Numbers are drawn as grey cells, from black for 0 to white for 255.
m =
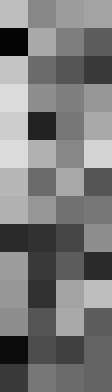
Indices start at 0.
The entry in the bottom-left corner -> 57
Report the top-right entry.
163
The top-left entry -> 190
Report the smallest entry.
5
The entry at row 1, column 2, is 127
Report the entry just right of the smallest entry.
169
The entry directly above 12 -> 142

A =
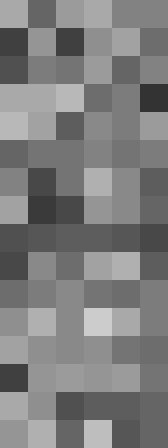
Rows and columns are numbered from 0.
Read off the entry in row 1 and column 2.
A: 64
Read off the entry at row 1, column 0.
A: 64
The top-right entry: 130
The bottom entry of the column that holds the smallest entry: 101
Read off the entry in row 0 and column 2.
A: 155
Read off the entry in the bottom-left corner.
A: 149
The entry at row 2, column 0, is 80
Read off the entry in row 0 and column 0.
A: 169
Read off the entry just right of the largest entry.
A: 169
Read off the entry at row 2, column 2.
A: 116
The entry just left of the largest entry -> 137
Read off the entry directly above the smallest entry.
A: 130
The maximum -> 204
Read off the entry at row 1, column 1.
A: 149
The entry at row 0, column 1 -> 101
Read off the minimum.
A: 51
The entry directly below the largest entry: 143
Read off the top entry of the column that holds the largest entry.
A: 169
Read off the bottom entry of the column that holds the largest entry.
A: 190

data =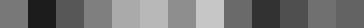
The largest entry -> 198
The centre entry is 142

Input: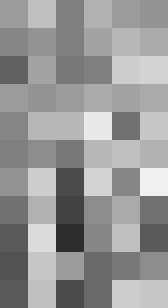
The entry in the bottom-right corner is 199
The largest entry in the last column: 240
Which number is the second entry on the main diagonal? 147
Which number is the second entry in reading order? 191
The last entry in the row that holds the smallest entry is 89
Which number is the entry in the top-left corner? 155
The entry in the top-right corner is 147
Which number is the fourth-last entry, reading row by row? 75
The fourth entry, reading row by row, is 177
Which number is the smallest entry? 46
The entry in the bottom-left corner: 89
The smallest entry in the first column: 83
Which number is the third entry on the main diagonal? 120
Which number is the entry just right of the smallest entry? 134
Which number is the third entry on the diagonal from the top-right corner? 127
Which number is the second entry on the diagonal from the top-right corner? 183
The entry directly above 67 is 75
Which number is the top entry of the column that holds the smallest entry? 127
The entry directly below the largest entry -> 113

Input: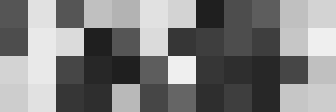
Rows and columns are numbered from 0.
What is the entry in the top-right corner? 211
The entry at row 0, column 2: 85
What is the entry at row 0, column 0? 85
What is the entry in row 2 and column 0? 211
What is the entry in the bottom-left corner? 205
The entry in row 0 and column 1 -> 225

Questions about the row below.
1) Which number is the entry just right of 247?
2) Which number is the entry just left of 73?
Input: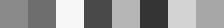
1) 73
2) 247

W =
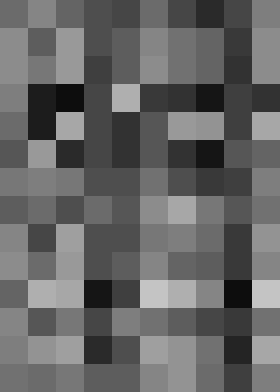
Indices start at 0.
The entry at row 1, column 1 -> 93
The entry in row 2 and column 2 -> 153
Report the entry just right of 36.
167
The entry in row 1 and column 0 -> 140
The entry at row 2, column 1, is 119
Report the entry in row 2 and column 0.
140
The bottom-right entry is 126
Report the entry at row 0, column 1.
133
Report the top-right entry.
126
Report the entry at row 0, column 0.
107
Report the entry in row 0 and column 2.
100
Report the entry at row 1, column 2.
153
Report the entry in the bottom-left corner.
113

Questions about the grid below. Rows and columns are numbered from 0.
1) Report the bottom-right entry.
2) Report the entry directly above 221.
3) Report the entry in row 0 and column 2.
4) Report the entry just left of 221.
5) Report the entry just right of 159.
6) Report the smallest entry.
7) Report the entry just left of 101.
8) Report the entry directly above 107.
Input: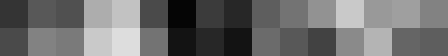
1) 94
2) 194
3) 80
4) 201
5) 130
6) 5
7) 180
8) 94

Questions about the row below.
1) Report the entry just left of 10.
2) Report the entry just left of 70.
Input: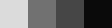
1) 70
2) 113

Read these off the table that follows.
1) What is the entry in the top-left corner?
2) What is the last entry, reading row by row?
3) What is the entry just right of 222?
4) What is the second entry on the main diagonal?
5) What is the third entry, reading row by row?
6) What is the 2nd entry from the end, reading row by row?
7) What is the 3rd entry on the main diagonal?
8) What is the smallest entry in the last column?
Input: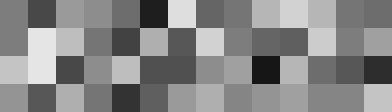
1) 125
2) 196
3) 101
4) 229
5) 154
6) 133
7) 72
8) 45

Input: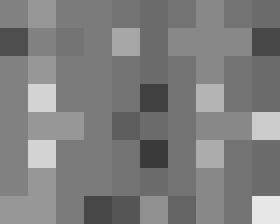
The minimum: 58
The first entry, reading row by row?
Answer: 129
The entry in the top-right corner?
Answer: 108
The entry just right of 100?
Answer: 136
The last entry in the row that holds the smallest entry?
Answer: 108
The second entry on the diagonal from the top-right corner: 136
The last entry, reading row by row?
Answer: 231
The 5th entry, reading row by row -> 115
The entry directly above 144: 108
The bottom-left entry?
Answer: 151
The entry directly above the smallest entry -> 108
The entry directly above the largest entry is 108
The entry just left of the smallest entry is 115
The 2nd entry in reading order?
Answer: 151
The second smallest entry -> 65
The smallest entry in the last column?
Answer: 71
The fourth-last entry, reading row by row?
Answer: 100
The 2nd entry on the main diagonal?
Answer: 129
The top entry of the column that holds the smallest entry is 108

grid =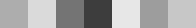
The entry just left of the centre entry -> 116
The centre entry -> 61
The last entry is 199

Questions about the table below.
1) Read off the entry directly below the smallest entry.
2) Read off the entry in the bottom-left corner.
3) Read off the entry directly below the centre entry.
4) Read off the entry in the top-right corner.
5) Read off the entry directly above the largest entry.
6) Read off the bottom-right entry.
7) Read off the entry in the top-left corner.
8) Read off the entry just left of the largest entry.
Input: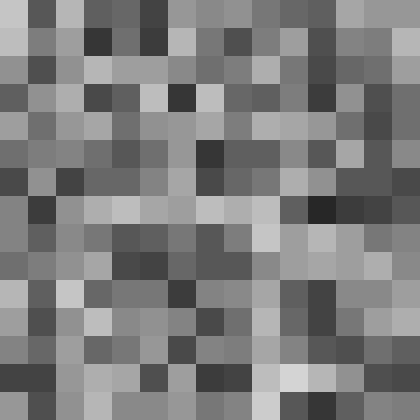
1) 182
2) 151
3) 87
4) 151
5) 131
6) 125
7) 197
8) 189

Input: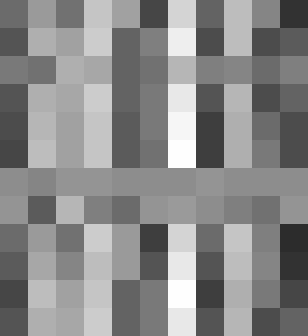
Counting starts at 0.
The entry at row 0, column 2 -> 113
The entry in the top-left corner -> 107
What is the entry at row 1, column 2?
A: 161
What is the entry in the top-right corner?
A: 50
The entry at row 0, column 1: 154
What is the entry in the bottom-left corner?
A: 84
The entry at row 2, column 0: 121
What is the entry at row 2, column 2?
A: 175
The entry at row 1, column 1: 175
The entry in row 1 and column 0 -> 84
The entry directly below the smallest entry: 50
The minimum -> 44
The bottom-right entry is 99
